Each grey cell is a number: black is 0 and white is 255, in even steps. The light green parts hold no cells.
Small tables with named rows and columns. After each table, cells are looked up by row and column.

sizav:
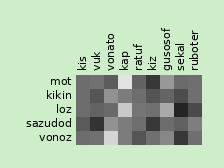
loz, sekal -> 36
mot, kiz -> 55
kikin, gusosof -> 101
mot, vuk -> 113
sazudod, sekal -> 97
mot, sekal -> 107
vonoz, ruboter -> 111
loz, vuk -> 99
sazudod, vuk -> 51
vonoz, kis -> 109
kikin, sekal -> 77
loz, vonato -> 106
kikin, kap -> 124
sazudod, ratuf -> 110

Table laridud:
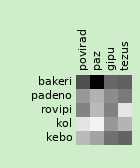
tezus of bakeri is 96
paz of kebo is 163
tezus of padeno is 122
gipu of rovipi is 129
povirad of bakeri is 80
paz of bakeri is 2
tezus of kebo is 99
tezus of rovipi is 229
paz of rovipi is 186
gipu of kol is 152
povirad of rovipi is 131
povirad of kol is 228
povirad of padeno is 152
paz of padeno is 178
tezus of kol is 180

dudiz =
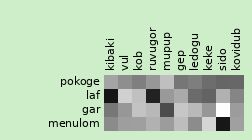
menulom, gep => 189
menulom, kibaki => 139
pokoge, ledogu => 126
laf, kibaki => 21
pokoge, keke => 109
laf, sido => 177
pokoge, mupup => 191
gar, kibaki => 119
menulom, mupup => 156
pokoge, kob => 127
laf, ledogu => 107
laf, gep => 170
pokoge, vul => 142
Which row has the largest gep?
gar

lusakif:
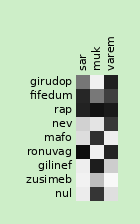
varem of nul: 223
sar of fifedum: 38
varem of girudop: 32
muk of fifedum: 120
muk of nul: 53
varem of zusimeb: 248
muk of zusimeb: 189
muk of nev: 228
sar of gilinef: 238
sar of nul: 236
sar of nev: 209
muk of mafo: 48
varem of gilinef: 205
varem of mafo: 238
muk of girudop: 241
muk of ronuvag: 240
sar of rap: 34
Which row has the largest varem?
zusimeb

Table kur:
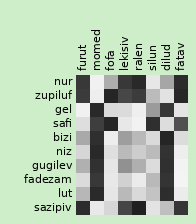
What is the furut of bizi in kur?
169
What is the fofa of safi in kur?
38
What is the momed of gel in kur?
41
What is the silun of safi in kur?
47
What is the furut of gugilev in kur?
176
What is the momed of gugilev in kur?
49
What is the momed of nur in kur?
241
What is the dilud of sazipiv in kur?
191
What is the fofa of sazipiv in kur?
214
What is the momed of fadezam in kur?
56
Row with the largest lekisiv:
safi

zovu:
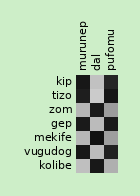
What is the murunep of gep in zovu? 26
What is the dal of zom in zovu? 26
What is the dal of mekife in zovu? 17
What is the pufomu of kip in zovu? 37
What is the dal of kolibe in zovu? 24
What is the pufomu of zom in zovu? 156
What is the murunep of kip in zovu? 23
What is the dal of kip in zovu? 193

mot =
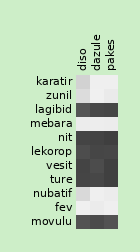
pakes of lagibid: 70
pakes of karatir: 239
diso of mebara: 236
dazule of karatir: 239
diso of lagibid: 85
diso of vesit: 68
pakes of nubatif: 236
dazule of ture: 71
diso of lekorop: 77
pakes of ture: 64
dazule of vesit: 76
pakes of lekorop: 71
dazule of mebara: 237
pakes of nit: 63
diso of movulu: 83
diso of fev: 240

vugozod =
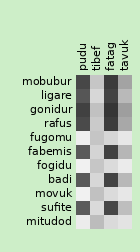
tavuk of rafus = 168
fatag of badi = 67
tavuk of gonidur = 158
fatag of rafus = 60
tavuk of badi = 184
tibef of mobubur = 198
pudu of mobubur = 71
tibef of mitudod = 188
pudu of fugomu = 238
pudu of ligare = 86
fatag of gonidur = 53
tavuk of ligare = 185
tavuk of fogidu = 235
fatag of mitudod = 218
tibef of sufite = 218

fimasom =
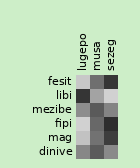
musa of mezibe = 90
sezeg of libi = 209
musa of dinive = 91
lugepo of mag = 194
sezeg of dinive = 138
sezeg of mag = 61
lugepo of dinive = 135
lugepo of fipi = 209
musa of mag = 114
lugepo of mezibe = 141
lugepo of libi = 53
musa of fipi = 104
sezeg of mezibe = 132
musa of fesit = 111
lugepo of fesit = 200
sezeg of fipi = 45
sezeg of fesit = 54
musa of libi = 163

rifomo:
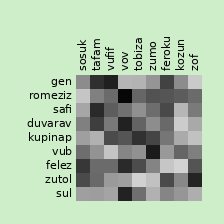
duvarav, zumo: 141
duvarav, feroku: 105
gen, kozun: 140
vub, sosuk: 110
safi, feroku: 73
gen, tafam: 47
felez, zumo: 132
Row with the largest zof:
gen

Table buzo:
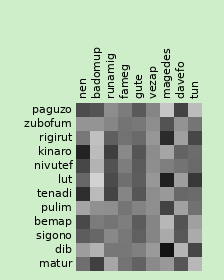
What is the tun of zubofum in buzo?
117
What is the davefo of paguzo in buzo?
67
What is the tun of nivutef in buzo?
105
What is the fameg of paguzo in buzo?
124
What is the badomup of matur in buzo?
64
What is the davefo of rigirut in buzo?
160
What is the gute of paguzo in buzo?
89
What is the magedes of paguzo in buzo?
198
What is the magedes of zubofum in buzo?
83
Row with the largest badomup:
lut

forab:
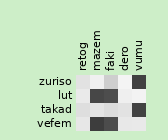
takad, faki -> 220
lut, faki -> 77
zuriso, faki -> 206
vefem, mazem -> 61
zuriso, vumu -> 65
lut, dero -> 239
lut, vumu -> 243
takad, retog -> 222
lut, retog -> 234
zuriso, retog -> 226
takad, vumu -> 66
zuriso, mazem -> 240
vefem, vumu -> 233
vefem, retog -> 231
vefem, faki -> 76
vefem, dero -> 232
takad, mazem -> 228
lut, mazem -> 71
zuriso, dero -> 244
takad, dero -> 226

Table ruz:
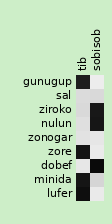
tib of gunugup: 29
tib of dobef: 231
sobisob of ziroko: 24
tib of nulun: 223
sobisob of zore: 234
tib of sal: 219
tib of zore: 20

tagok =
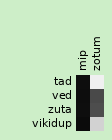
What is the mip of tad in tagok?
14
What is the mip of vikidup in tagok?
11
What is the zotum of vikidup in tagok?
210
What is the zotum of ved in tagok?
73
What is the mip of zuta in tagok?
14
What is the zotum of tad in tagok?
240

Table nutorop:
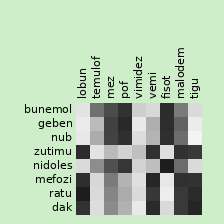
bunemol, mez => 75
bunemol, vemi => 216
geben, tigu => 236
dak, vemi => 43
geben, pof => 41
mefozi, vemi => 38
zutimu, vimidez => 191
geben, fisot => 45
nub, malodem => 109
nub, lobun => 232
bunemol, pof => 50
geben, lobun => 235
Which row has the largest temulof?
zutimu

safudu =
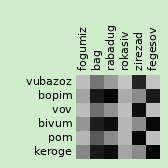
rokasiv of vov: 190
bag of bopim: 26
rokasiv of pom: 183
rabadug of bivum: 14
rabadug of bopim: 5
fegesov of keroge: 6
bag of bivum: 29
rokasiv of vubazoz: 196
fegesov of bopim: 25
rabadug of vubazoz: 154
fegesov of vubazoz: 194
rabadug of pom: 138
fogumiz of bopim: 163
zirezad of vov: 13
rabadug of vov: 145
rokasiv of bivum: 183
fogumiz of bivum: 149
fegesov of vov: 190
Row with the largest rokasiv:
vubazoz

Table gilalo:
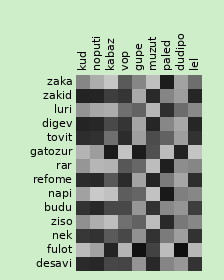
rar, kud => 150
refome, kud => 44
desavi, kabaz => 71
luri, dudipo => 108
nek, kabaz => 90
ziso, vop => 112
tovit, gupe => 158
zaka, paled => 29
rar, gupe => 103
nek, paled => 123
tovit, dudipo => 158
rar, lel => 134
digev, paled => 135
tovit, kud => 45
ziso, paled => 41
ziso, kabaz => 190
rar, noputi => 182
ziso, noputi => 174
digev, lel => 38
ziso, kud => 144

